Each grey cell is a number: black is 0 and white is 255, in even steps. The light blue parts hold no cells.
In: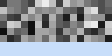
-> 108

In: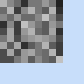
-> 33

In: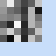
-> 195

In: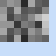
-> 85

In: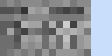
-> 138
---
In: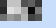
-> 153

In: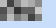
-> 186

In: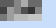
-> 157

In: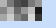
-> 203

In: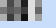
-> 60

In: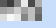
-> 248
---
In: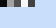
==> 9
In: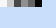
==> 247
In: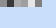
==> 143
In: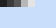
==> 32
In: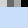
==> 210
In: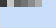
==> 56
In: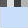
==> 92
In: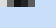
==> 220
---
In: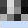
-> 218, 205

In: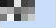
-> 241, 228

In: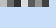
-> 220, 190

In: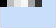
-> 246, 230

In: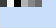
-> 246, 178

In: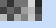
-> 215, 200

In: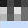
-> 225, 209

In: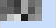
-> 217, 191
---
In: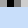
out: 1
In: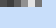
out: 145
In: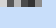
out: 75
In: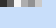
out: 174
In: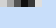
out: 15
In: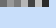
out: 67
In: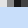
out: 137
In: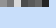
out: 90
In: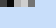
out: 179
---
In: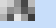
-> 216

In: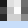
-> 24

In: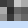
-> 59

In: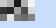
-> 200

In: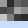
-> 153

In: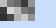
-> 188

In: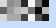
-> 215

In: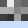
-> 89

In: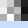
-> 227
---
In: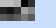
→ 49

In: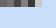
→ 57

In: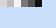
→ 82

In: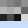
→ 184

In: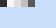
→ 90

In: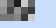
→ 102
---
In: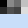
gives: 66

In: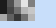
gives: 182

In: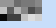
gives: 77

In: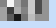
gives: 77

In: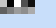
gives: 141

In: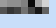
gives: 23

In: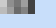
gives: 130
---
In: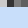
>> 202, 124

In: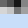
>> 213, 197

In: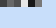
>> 230, 120

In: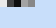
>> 233, 163

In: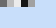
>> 235, 190

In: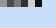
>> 206, 149

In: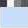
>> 242, 131

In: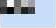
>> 245, 192
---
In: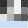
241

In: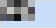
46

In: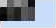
142

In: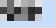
215

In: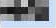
91

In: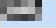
90

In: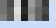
209

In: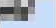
122
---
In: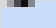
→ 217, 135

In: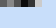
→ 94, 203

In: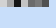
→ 210, 80

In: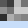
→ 87, 131

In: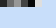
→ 38, 222

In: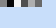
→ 133, 105

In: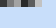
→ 56, 194
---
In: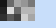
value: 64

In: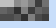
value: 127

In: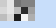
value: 29

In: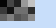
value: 83

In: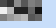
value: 184

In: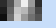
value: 153

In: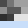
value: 62

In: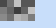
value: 181

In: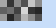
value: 181
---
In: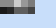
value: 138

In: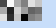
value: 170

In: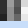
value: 47

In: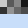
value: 202

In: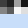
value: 62

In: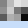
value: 145

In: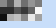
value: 44
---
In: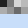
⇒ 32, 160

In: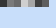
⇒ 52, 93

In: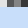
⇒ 227, 56

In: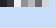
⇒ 35, 212

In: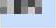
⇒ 160, 102

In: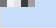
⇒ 118, 160

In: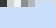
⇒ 56, 183

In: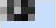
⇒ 203, 122

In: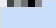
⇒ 236, 136
